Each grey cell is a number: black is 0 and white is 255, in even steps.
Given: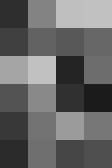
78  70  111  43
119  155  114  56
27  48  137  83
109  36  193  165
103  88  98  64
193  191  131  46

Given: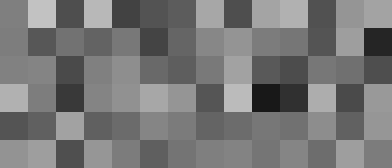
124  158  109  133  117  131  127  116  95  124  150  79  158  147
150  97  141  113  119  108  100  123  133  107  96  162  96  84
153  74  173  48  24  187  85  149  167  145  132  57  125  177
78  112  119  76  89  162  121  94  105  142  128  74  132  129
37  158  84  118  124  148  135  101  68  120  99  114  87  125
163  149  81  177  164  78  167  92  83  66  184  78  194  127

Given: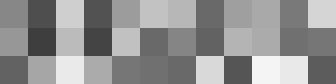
92  233  244  85  217  105  112  118  171  234  166  98
118  112  171  180  98  133  105  193  68  187  62  151
213  121  169  159  105  183  194  156  82  207  78  135

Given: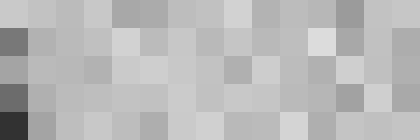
196  192  196  175  212  187  185  208  202  174  189  200  190  164  50
169  207  162  182  186  197  200  193  203  193  194  190  187  176  108
176  192  207  177  188  205  176  194  200  206  202  178  184  186  164
173  193  168  220  190  185  197  185  199  187  210  192  186  178  120
198  194  155  183  188  179  210  193  189  171  168  200  187  194  201

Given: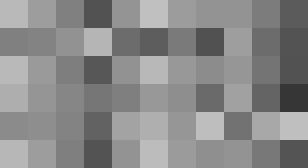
84  120  147  143  155  188  147  83  127  157  183
191  168  114  190  150  175  163  98  131  142  139
54  100  161  106  142  152  127  118  134  149  174
82  116  150  140  152  184  146  87  126  154  185
83  108  158  81  122  93  108  181  146  131  128
91  124  147  147  156  192  148  82  128  157  185

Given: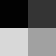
161  216
52  2
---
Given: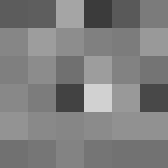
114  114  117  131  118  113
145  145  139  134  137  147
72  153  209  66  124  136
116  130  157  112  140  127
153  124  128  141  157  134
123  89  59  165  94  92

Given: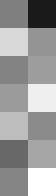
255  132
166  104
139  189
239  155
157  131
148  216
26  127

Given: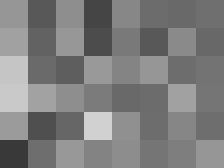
150  126  117  141  131  152  110  57
110  134  109  144  209  102  79  155
117  161  108  105  123  142  162  201
115  109  150  132  153  94  106  197
104  138  88  121  76  151  98  161
111  105  108  135  69  142  88  150

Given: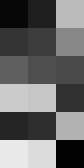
2  220  233
178  46  37
48  198  203
74  78  95
135  61  52
187  30  7

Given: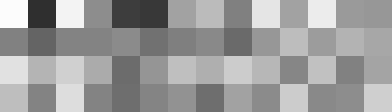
207  141  137  204  139  162  110  146  132  110  131  221  131  190
164  129  193  134  183  204  175  191  149  108  171  208  180  225
167  179  156  189  151  106  137  127  113  139  131  131  100  129
151  154  236  162  229  128  187  162  56  61  141  243  47  252

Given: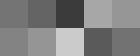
114  90  203  149  131
150  167  59  100  116

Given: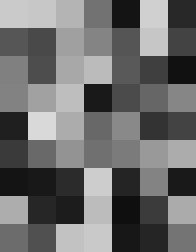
116  37  23  201  194  80  108
171  59  15  188  28  38  173
25  131  36  205  43  24  20
172  153  123  112  147  105  58
67  51  137  104  172  217  31
134  102  75  25  190  161  130
17  63  89  187  168  77  128
67  198  85  132  160  73  86
40  208  20  114  180  199  202
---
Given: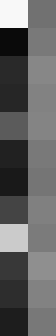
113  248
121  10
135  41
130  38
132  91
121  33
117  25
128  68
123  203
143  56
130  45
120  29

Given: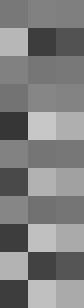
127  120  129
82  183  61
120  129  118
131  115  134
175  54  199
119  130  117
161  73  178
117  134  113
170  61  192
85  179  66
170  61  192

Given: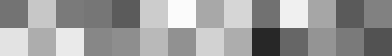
129  115  199  122  118  91  204  251  168  214  113  240  166  90
82  227  173  234  135  142  185  145  210  173  39  102  148  122

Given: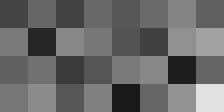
96  68  101  66  103  87  106  132
162  122  38  135  118  83  65  144
100  97  113  58  84  122  136  28
225  119  139  86  128  24  101  147

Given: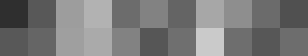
80  47  88  157  178  108  130  100  167  142  107
109  88  101  159  170  130  86  111  202  110  87

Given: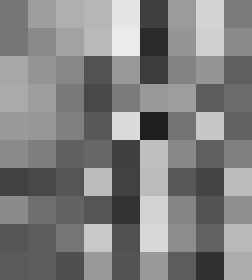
123  119  158  176  182  229  64  155  211
138  117  138  162  185  235  43  149  208
95  167  148  135  82  153  60  131  149
108  170  158  121  72  123  152  157  93
99  154  151  128  88  219  30  116  199
127  139  126  96  103  64  191  136  95
189  65  72  85  188  65  187  87  69
144  139  111  99  85  50  210  133  84
185  85  92  117  200  80  216  141  97
172  90  92  78  153  84  154  92  49

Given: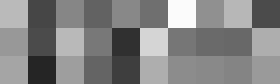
75  186  70  134  98  136  111  251  144  183
174  152  75  185  120  48  213  118  106  104
154  165  37  158  100  62  174  140  137  132

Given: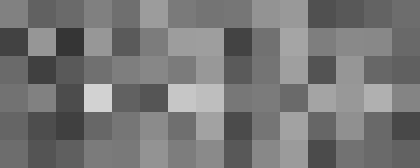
109  129  97  106  128  111  156  122  116  118  147  153  80  88  99
105  66  150  53  151  90  124  157  158  67  113  165  126  137  136
96  106  64  89  112  126  135  123  152  90  116  159  83  150  103
132  114  129  76  210  97  85  198  190  119  123  106  164  152  176
72  101  77  64  103  118  139  111  162  75  117  162  102  144  105
98  109  84  95  123  121  147  125  138  88  136  155  75  114  106

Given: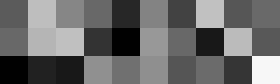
105  91  190  134  104  39  131  66  193  86
88  104  181  192  51  1  152  104  24  187
247  1  33  24  144  112  143  85  107  53
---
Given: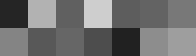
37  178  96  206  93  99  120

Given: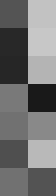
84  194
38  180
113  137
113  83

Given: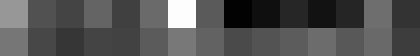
151  81  68  100  64  106  253  90  2  15  38  18  37  110  51

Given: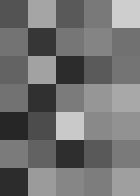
83  165  89  121  206
99  162  44  90  116
38  76  201  137  146
44  155  134  125  159

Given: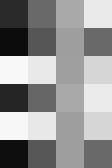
42  105  169  234
248  233  159  214
247  232  158  214

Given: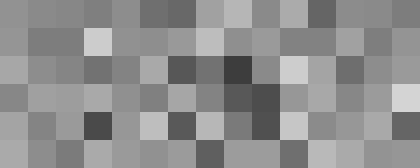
146  138  135  127  141  111  104  161  182  138  171  101  140  138  125
167  141  133  114  131  169  87  114  61  138  205  164  110  141  154
164  132  154  74  151  190  89  183  122  80  198  139  151  169  101

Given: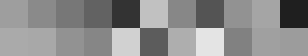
158  138  119  98  51  193  135  84  146  165  31
